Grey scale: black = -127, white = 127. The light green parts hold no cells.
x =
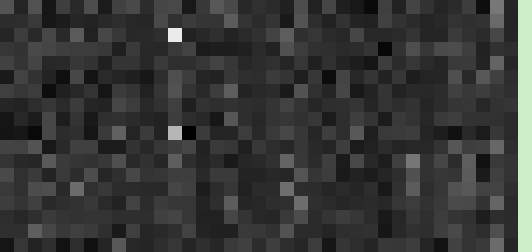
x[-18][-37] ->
-44
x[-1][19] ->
-65
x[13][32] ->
-45
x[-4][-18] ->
-81
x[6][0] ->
-64
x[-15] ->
[-73, -77, -54, -58, -65, -67, -67, -71, -96, -69, -87, -88, -70, -61, -100, -98, -98, -95, -85, -93, -47, -67, -79, -80, -85, -83, -75, -120, -77, -49, -72, -53, -51, -65, -93, -78, -82]
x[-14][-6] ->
-91
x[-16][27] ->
-88
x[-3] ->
[-82, -88, -80, -69, -75, -77, -75, -76, -81, -81, -81, -63, -59, -73, -94, -94, -57, -75, -88, -89, -70, -51, -84, -75, -66, -73, -83, -102, -88, -72, -80, -67, -75, -78, -98, -82, -84]
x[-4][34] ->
-77
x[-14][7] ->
-95
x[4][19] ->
-79
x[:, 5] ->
[-86, -89, -37, -67, -72, -56, -88, -68, -76, -80, -63, -74, -83, -20, -77, -77, -64, -82]
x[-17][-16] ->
-44
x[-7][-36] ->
-87
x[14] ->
[-66, -75, -63, -86, -81, -77, -71, -85, -93, -61, -83, -68, -72, -73, -92, -81, -35, -90, -88, -81, -80, -18, -80, -84, -89, -86, -84, -88, -73, -67, -77, -70, -53, -54, -77, -26, -85]
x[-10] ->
[-106, -88, -99, -56, -98, -76, -102, -80, -78, -84, -90, -93, -66, -82, -87, -104, -41, -81, -88, -76, -73, -78, -72, -100, -82, -65, -75, -99, -70, -76, -88, -69, -65, -77, -77, -78, -85]
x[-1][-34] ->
-80
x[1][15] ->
-75
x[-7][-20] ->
-89
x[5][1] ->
-61
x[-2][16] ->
-95
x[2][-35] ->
-86
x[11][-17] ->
-28
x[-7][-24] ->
-81
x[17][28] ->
-73
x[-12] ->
[-64, -73, -67, -114, -95, -88, -76, -106, -68, -75, -94, -74, -46, -76, -86, -67, -34, -92, -86, -84, -101, -45, -79, -90, -57, -103, -92, -75, -93, -86, -87, -83, -63, -71, -66, -74, -80]
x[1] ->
[-83, -82, -70, -104, -99, -89, -92, -86, -82, -88, -89, -54, -78, -68, -74, -75, -35, -76, -84, -75, -102, -44, -82, -94, -77, -92, -94, -62, -77, -84, -91, -87, -76, -80, -77, -22, -91]
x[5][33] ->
-86
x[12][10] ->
-75
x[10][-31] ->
-64
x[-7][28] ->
-64
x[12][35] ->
-64
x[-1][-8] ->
-66
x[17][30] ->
-91
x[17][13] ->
-90

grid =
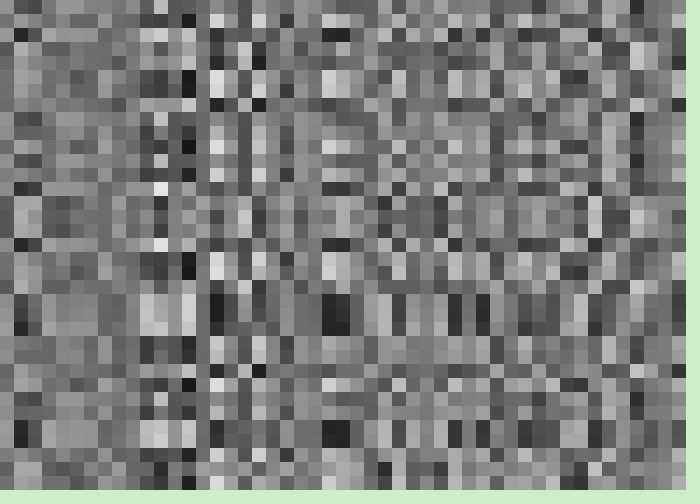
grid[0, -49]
17
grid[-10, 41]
7
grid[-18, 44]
16
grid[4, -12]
-33
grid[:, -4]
[-81, -46, -18, 69, 65, -39, -46, 61, -82, -64, -44, -81, -49, -56, 31, 67, 44, -37, -46, -40, 69, 38, 29, -11, -54, -61, 65, -40, -81, -62, -10, -18, -49, 14, -35]
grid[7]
[-20, 6, -4, 7, -11, -6, -18, -22, -46, -1, 33, 20, 20, 68, -15, -90, -44, 45, -93, -18, -1, -15, -40, -57, -37, -23, 35, 12, -44, -12, -11, -15, -60, -38, -38, 32, -18, -42, 17, -39, -5, 28, -7, -44, -23, 61, 18, -20, -74]
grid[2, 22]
-17
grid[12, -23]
-31
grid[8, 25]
-35
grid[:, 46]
[-18, -16, -44, 32, 30, -6, -16, 18, -19, -4, -12, -17, -13, -42, 9, 29, 13, -49, -16, -6, 35, -15, -21, -41, -8, -4, 31, -7, -18, -4, -41, -45, -13, 0, -4]
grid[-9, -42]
-21
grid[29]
[13, -27, -25, -23, 6, 10, -19, 17, -23, -14, -65, -11, -43, -73, -22, 54, -1, -47, 55, 5, -48, 18, 4, 25, 3, -6, -33, 20, 3, 1, -7, 15, 23, 9, 32, -52, -18, 26, -35, -12, -17, 9, -24, 50, 9, -62, -4, -3, 24]
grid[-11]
[8, -7, -14, -24, 4, -3, -25, 17, -30, -19, -66, -37, -45, -85, -21, 70, 9, -44, 71, 3, -60, 18, -1, 39, 21, 5, -32, 18, 26, -9, -6, 7, 33, 10, 38, -53, -4, 47, -15, 2, -28, -3, -23, 52, -2, -54, -8, -3, 35]
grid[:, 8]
[-9, -20, -13, 2, -40, 3, -17, -46, -9, -21, -5, -9, -29, -8, 25, 6, 23, -7, -20, 2, -1, -31, -28, -16, -30, -25, -39, 2, -9, -23, -16, -13, -28, 26, 8]
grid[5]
[-15, 33, 23, -16, -11, -42, -28, 28, 3, -18, -48, -66, -18, -102, -2, 92, 32, -40, 48, 18, -35, 3, -13, 78, 44, 18, -17, -48, 61, -26, 7, -37, 59, 10, 39, -42, 29, 39, 7, 56, -62, -72, 9, 36, -10, -39, -6, 4, 44]
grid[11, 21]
17
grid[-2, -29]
32
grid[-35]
[17, -45, -54, -9, 22, 22, 1, 0, -9, 9, -34, 59, -40, -36, -22, 10, -14, -48, 19, -2, -19, 17, 9, -12, -38, -34, -31, 31, -39, 16, -4, 33, -6, 0, 2, -35, -23, -21, -60, -12, 14, 30, -41, 35, 26, -81, -18, -10, 6]
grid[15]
[-41, 45, 18, -34, -36, -11, -17, -19, 6, -16, 10, -42, 1, 29, 2, -55, 4, 69, -66, -15, 13, -46, -2, -13, 43, -7, 8, -38, -26, -32, -20, -53, -5, -25, 7, 31, -30, 1, 31, -21, 2, -26, 54, -54, -57, 67, 29, 0, -42]
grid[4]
[-24, 26, 4, -3, -16, -4, -17, -20, -40, -5, 27, 5, 19, 62, -13, -84, -36, 52, -94, -17, -6, -20, -31, -46, -18, -17, 26, -6, -42, -21, -14, -26, -56, -42, -26, 35, -26, -33, 28, -35, -9, 18, 8, -45, -33, 65, 30, -18, -74]
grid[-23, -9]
-35
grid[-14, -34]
-97
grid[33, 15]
20
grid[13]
[11, -78, -65, 21, 20, 20, 7, -22, -8, 20, 18, 101, -7, 29, -27, -47, -17, -50, 10, -23, 11, -3, 2, -66, -72, -45, -4, 36, -62, 33, -10, 57, -58, -15, -38, -29, -12, -55, -56, -34, 53, 32, -69, 1, 18, -56, -42, -20, -21]
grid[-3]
[-2, 11, -6, -22, 5, -15, -25, 17, -28, -22, -62, -52, -43, -91, -19, 78, 15, -45, 79, 2, -68, 19, -5, 54, 36, 9, -31, 15, 39, -16, 1, 0, 43, 11, 40, -52, 5, 57, -3, 15, -35, -17, -22, 51, -9, -49, -13, -4, 47]
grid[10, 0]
-20
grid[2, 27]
53
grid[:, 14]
[-22, -15, -22, -2, -13, -2, -15, -15, -22, -22, -11, -21, -19, -27, 30, 2, 27, -28, -15, -4, -5, -22, -20, -20, -21, -22, -13, -4, -22, -22, -19, -22, -19, 29, 4]
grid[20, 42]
47
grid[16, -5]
-37
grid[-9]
[-25, 27, 5, -3, -16, -4, -17, -21, -39, -4, 26, 3, 19, 62, -13, -84, -35, 52, -94, -18, -7, -21, -30, -45, -16, -17, 25, -7, -42, -21, -14, -27, -55, -42, -26, 35, -26, -32, 28, -35, -9, 18, 8, -44, -34, 65, 31, -18, -74]
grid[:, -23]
[-31, -29, 13, 9, 26, -17, -28, 35, -30, -34, -22, -31, -31, -4, -29, 8, -17, 2, -29, -17, 10, 27, 25, 16, -32, -33, 25, -17, -30, -33, 16, 12, -31, -31, -17]
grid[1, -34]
84
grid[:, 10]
[-34, -58, 56, 13, 27, -48, -57, 33, -32, -63, -52, -36, -63, 18, -13, 10, -5, 39, -58, -48, 14, 63, 66, 59, -66, -66, 26, -49, -33, -65, 59, 55, -62, -26, -49]
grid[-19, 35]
17

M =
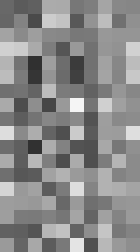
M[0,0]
-23
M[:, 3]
[43, 76, 9, -2, 30, 20, 61, -57, 7, -27, 45, -1, 34, -35, 40, 1, 54, -35]
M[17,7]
56
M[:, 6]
[-1, 19, -6, -14, -14, -12, -29, -10, -44, -36, -47, -48, 16, 4, -16, -27, 14, -47]
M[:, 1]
[-36, 3, 10, 75, -12, -4, -12, -50, -34, 10, -32, -34, -40, 25, 27, -4, -32, -26]
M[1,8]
-15
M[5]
[60, -4, -74, 20, -20, -63, -12, 36, 5, 72]
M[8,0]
-10
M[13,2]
34
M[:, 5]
[-8, -39, -7, 25, -68, -63, -7, 117, 10, 75, -44, 43, 26, 93, 26, 37, -28, 100]
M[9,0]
93
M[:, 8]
[8, -15, 21, 18, 7, 5, 22, 32, 9, 28, -8, 53, 3, 46, 21, 4, -7, 25]
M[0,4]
42
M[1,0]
-25
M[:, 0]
[-23, -25, 35, 80, 52, 60, -15, 42, -10, 93, -18, 43, -16, 85, 29, 30, -30, 26]
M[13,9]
36
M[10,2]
-78
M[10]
[-18, -32, -78, 45, 2, -44, -47, 40, -8, 16]
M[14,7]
-8
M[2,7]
24
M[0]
[-23, -36, -31, 43, 42, -8, -1, 37, 8, 6]
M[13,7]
50
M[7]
[42, -50, 14, -57, 25, 117, -10, 80, 32, 17]
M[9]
[93, 10, 45, -27, -48, 75, -36, 29, 28, 94]
